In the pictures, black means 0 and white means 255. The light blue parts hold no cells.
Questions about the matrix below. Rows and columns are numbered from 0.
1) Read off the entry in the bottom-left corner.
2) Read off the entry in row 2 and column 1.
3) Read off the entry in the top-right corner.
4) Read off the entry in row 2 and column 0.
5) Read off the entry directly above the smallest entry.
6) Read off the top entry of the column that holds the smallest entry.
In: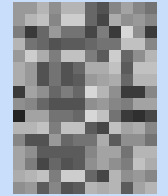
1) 143
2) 58
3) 115
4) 125
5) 143
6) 153

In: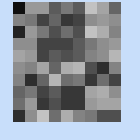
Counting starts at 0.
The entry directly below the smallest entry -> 131
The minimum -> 15
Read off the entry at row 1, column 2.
67
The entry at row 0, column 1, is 153
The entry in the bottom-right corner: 79
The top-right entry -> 101
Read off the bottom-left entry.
46
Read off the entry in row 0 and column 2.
153
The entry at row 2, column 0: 34

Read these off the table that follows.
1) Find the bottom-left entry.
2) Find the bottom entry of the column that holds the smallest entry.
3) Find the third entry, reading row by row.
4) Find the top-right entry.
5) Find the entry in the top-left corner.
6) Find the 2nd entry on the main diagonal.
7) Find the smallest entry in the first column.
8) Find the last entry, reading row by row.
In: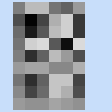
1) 154
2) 145
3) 187
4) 154
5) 126
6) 3
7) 78
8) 145

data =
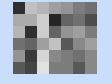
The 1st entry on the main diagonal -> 47
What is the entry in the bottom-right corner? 136
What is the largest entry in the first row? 193
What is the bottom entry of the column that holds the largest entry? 225
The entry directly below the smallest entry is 100
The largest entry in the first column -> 181
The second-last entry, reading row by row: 88
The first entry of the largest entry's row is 88
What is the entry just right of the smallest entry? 100
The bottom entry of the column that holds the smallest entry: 124
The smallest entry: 37
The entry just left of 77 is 112
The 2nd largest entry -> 214

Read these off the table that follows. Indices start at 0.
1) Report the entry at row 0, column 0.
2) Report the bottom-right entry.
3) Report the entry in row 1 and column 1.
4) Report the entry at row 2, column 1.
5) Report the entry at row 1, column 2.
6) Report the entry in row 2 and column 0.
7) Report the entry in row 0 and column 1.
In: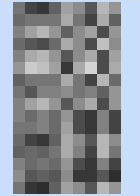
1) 117
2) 149
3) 117
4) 161
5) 117
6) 129
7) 67
